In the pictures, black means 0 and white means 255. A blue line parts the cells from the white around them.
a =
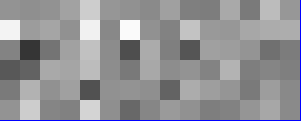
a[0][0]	147
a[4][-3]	122
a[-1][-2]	167
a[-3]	[88, 98, 169, 165, 188, 141, 121, 168, 141, 147, 131, 179, 126, 133, 127]
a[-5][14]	173
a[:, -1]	[151, 173, 124, 127, 137, 138]
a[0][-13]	146
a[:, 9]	[127, 195, 85, 147, 172, 145]
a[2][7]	171
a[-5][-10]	136
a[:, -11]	[205, 241, 193, 188, 81, 212]
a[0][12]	122
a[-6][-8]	138
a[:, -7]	[160, 130, 127, 141, 99, 154]
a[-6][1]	143
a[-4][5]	140
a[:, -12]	[162, 145, 161, 165, 160, 129]
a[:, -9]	[145, 250, 78, 121, 147, 104]
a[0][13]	188
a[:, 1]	[143, 156, 53, 98, 178, 205]

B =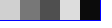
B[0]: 208
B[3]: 221
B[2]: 79
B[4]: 11

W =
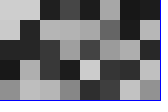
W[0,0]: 206
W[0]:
[206, 206, 31, 70, 28, 167, 23, 28]
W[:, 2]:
[31, 181, 56, 56, 182]
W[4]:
[144, 190, 182, 135, 46, 62, 194, 146]
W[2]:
[37, 38, 56, 159, 67, 155, 174, 40]
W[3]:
[24, 175, 56, 28, 204, 53, 47, 192]

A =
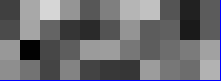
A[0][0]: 64
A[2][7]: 93
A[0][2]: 214
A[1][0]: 75
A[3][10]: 178
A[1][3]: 53
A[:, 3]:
[149, 53, 93, 131]
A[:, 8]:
[84, 96, 109, 119]
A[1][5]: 83
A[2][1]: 2
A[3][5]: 56

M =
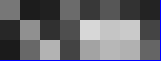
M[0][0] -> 119
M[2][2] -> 179
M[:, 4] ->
[56, 215, 163]
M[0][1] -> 28
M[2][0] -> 27
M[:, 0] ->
[119, 39, 27]
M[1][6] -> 202
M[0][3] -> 107

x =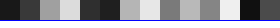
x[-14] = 24
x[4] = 47
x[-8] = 181
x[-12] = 160
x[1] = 57

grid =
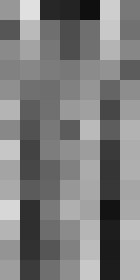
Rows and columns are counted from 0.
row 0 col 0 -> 151
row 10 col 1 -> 47
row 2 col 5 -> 180
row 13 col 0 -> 158
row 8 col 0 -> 164
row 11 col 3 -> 139
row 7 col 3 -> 143
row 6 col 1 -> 82
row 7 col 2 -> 125
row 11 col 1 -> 47
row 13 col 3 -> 142
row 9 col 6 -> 166
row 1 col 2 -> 111
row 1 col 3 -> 77
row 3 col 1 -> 135
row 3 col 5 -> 146
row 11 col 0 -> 180
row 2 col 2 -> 119
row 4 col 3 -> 129
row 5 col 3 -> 153
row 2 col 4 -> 112
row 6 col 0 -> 136
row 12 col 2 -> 86
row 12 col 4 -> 188
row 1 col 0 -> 86
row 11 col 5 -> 29
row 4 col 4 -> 149
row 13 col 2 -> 111
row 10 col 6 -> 170
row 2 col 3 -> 78

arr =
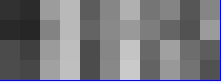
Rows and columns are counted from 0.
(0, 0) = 49
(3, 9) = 115
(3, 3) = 191
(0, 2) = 156
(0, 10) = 133
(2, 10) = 93
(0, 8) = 132
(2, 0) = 75
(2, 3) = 190
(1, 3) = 185
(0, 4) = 92
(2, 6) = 196

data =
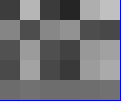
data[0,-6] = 61
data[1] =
[133, 77, 135, 146, 77, 72]
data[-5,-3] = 37
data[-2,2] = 72
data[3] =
[74, 163, 72, 57, 156, 170]
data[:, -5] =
[182, 77, 155, 163, 113]
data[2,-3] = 66
